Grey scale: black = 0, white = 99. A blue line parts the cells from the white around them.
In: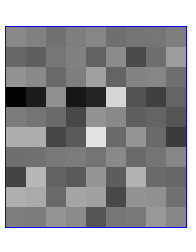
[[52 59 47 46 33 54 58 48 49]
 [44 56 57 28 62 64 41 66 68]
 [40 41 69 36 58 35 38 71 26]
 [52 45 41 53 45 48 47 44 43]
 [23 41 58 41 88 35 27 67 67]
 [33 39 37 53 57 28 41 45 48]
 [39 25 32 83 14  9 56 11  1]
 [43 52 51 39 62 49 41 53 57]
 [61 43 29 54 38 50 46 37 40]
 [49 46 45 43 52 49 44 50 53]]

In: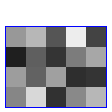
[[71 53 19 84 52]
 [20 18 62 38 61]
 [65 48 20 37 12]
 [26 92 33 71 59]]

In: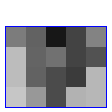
[[71 69 29 59 77]
 [71 23 29 38 73]
 [32 26 44 39 73]
 [51 26  9 38 48]]

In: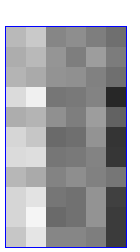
[[23 49 52 52 89 77]
 [23 57 44 41 95 83]
 [25 57 44 46 88 83]
 [46 50 55 51 66 71]
 [21 51 47 46 86 85]
 [20 57 43 41 77 83]
 [38 61 49 56 70 67]
 [15 51 47 46 93 85]
 [43 50 56 57 66 70]
 [48 61 49 58 72 67]
 [43 49 55 52 78 72]]

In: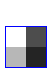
[[14 71]
 [30 99]]

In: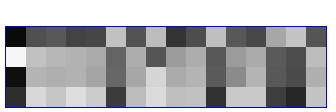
[[76 15 24 78 78 19 75 74 85 73 23 79 86 77 84 18]
 [68 29 34 70 54 35 70 66 83 65 40 64 69 68 70  6]
 [73 30 35 66 60 34 67 60 33 67 39 66 69 71 75 96]
 [33 76 65 28 34 74 30 20 73 32 75 27 26 34 31  4]]
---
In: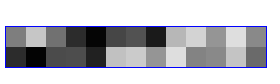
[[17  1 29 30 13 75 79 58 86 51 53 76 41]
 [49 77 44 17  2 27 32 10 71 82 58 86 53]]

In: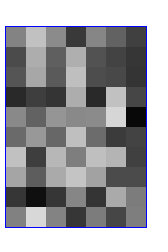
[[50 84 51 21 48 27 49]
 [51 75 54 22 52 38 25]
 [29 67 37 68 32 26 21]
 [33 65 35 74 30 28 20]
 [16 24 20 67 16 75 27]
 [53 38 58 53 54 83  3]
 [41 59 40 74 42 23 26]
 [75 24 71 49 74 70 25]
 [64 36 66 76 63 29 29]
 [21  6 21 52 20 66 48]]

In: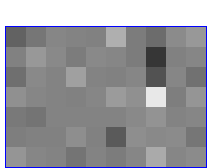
[[58 52 51 45 51 48 52 66 52 54]
 [38 46 52 51 50 68 48 42 54 59]
 [50 59 53 48 53 52 48 21 50 52]
 [43 53 51 62 51 50 52 32 52 44]
 [56 52 51 50 52 60 56 90 49 58]
 [47 45 51 51 51 51 53 57 51 52]
 [49 50 50 55 50 35 55 53 54 46]]

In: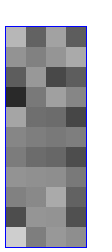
[[80 49 59 55]
 [71 38 63 36]
 [57 50 58 66]
 [36 59 28 36]
 [16 47 62 52]
 [64 43 42 27]
 [52 49 47 49]
 [48 42 40 30]
 [57 56 55 47]
 [50 53 66 38]
 [30 58 57 31]]

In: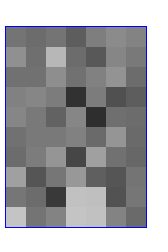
[[76 45 51 76 75 51 41]
 [45 42 45 36 49 54 51]
 [56 43 71 42 34 52 47]
 [44 44 55 44 50 57 42]
 [50 52 48 19 48 31 36]
 [52 47 38 52 18 43 42]
 [44 47 47 50 41 58 41]
 [42 48 58 27 62 44 40]
 [62 33 46 59 37 33 45]
 [46 42 22 75 74 32 46]]

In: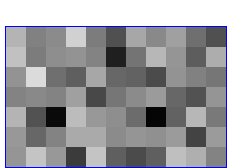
[[58 76 59 23 76 37 29 37 74 68 51]
 [70 50 54 81 48 31 65 53 62 43 31]
 [75 48 55 57 51 12 45 71 58 36 67]
 [57 85 43 37 65 40 38 29 57 50 46]
 [51 53 51 62 28 46 54 60 40 32 58]
 [70 32  4 73 59 55 42  2 38 71 47]
 [59 40 51 66 66 54 58 56 60 26 60]]

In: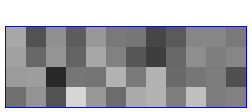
[[43 57 32 83 59 42 66 69 49 74 48 50]
 [65 32 56 36 59 47 46 27 35 52 52 47]
 [62 40 58 39 65 50 33 24 40 55 49 52]
 [60 61 16 46 45 69 47 69 41 46 48 31]]

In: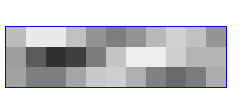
[[63 49 49 64 78 80 68 50 41 48 67]
 [73 91 91 75 57 49 57 72 81 75 58]
 [61 35 19 25 48 76 92 92 80 70 70]]

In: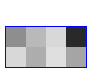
[[84 67 86 64]
 [55 72 84 16]]
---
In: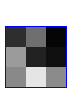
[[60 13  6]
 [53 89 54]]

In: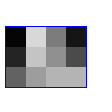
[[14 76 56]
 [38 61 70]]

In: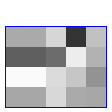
[[37 37 42]
 [97 97 85]]

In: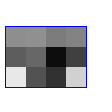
[[36 40  5]
 [90 32 19]]

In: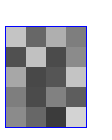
[[31 75 29]
 [65 28 33]]

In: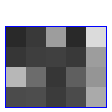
[[21 24 25]
 [71 42 21]]

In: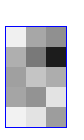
[[68 47 11]
 [62 76 67]]

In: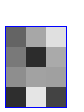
[[47 17 66]
 [55 63 62]]

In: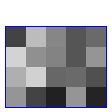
[[82 56 51]
 [68 81 40]]
